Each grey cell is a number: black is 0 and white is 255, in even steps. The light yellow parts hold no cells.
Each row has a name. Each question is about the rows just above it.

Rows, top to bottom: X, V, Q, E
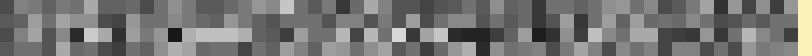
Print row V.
[ 90  98 157 113 163 143 143  76  68 150 113 113 136 121 106  98 150 121
  98  84 113 113 113  84 129 129  84 121  84 157  76 113 136 136  84 113
  90 106  56  84 157  56 113 157  98 157 106 113 106 136 113  76  84 106
  90 113 113]
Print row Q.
[ 76 129 163  84 136  43 203 169  50 157 121 150  24 175 191 191 191 175
  98  90  62 157 113 113 183  68 183 113 215  56 163 197  43  36  36  62
  98 157  30  50 143  62 191 136 113 169 169  68  62  56 150  56 113 183
 136 113  62]
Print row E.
[ 90 113 113  84 169 106 113  76  62 113  98 143 175 163 106 113 113  68
 113  98 157 129  98 157 150 113 143 163  90 113  62 106 150 175  43 143
 113 121 129  76 121 163 129  76 136 113 129  68 129 129  76 113  76 150
 121 129 136]

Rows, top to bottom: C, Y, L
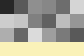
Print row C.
[ 39  89 143 135 109 213]
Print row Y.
[205 197 128  97 189 150]

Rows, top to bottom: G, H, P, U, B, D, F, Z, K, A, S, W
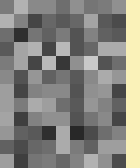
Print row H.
[178 130  69 103  89 103 164  89  75]
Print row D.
[137  83 150  97 117  89 137 171 150]
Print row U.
[ 89 164 178  69 185  83 103 171 171]
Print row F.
[158  69 130 137 137  83 144 150  69]

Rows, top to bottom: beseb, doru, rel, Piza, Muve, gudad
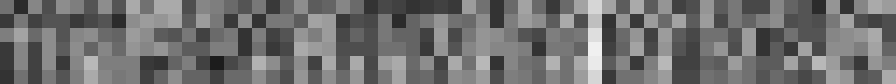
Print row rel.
[126 163 106 141  84 134 141 106 100 156 141  92  84 120  65 106 120  51
 126  65  84 149 126 156  72 100  78 120 100 100  65 156  72 120 149 141
 120  84  72 126 113 120 222  57 106 149  65 156  92  72 113 113  84 156
  51  72 113  84  84 134 141 149 170  78]

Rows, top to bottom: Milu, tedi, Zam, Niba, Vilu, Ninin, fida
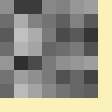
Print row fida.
[102 186 164 136 115 102  95]
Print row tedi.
[109 172 129 115  95 129  89]
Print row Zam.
[ 89 192 172 122  74  89  53]

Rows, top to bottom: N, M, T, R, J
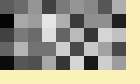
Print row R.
[100 180 114 114 206  73 199 162  73]

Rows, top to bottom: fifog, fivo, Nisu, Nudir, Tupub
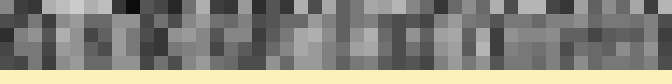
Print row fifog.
[134  62  54 175 189 203 175 189  54  12  85  70  39 113 175  62  54 154
  46  85  54 175  77 167  97 120 167 160 181 134 105  54 105 140 105 175
  77 181 181  70  54 160  97 140 105 167  62 181]
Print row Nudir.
[ 70 120 120  70 154 146  97  77 154 120  62  54 120 128 134  70 113  91
  70 105 134 167 154 128 113 160 167 113  77 113  85 146 160  91 181  62
 128 120 113 128  77 113 105  97 140 113 146  70]
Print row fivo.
[ 77  70 120  62 140 154 105 105 146 146  70 113  77 134 154 113 105 128
  77  85 105 105 154 128  97 120 128  91  77  85  70 128 154 120 113  85
 120 120 105 128 128 140 105 120 120 113 128  77]

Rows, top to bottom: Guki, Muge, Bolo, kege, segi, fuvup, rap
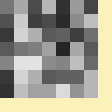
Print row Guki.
[118 169  75 182  49 154  68]
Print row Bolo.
[ 56 211 175  89  97  62 111]

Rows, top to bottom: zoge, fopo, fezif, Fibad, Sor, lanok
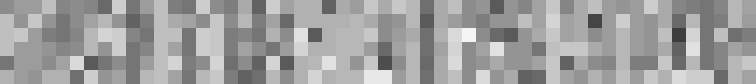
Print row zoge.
[140 156 156 191 133 140 133 105 205 117 156 191 125 117 205 140 125 170
  98 205 162 177 177  98 170 156 199 170 199 183 111 170 191 140 148  90
 148 133 162 199 133 170 191 156 148 156 205 170 133 125 117 133 183 162]
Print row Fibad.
[191 156 156 148 133 140 183 148 205 117 133 191 162 117 205 199 125 162
 140 117 156 212 177 177 183 183 156 105 162 183 111 162 212 140 162 225
 148 148 117 191 199 199 170 156 183 156 148 170  98 225 117 133 162 148]
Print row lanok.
[177 156 148 177 177 111 205 148 162 117 183 191 162 117 183 199 125  98
 111 183 140 177 212 177 183 183 231 231 156 183 111 170 191 140 218 148
 170  98 105 199 162 148 177 156 191 156 199 177 218 205 205 105 183 162]
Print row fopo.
[191 148 199 148 117 140 162 183 148  98 125 191 170 162 140 199 140 183
 125 162 105 177 177 177 177 183 170 140 148 183  90 170 156 140 125 148
 148 191 162 212 162 170  69 156 205 156 148 170 105 183 117 125 183 156]

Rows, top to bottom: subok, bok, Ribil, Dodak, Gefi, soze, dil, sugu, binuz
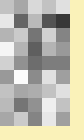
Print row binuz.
[167 202 132 231 159]
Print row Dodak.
[245 180  95 180 153]
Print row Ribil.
[180 202 117 209 132]
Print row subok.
[194 167 217 194 224]
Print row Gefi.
[209 145 109 125 125]

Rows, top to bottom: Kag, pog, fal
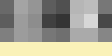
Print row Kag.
[105 164 149  93  80 182 188 119]
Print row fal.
[127 156 149 119 111 170 170 134]
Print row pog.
[ 93 156 141  64  52 188 215  72]

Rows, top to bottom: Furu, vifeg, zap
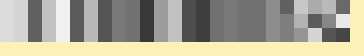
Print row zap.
[220 213  97 193 241  91 185  85 120 113  56 157 193  78  62 113 120 113
 113 141 127 149 213  85  70]

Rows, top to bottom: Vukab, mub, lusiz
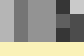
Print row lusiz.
[181 117 147 147  54  76]
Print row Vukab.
[181 117 147 147  54 202]
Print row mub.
[181 117 147 147  95  76]

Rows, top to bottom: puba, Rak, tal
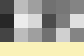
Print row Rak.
[ 39 236 216  75 125 223]
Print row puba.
[ 68 188 159 113 119 132]

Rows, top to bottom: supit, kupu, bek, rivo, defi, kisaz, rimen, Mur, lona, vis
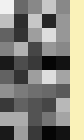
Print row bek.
[ 98  51 158 221 151]
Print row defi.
[25 77 57  5 18]
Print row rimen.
[144 123 111 105  90]
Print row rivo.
[130 178  70 151 136]

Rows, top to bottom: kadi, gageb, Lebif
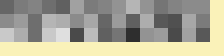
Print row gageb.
[139 155 110 181 173 139 167 102 155  96 173  88  80 167 123]
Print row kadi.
[102 123 131 110  96 161 123 131 147 181 147 117 131 139 139]
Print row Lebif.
[201 173 110 201 223  74 187  96 117  46 147 155  74 161  88]

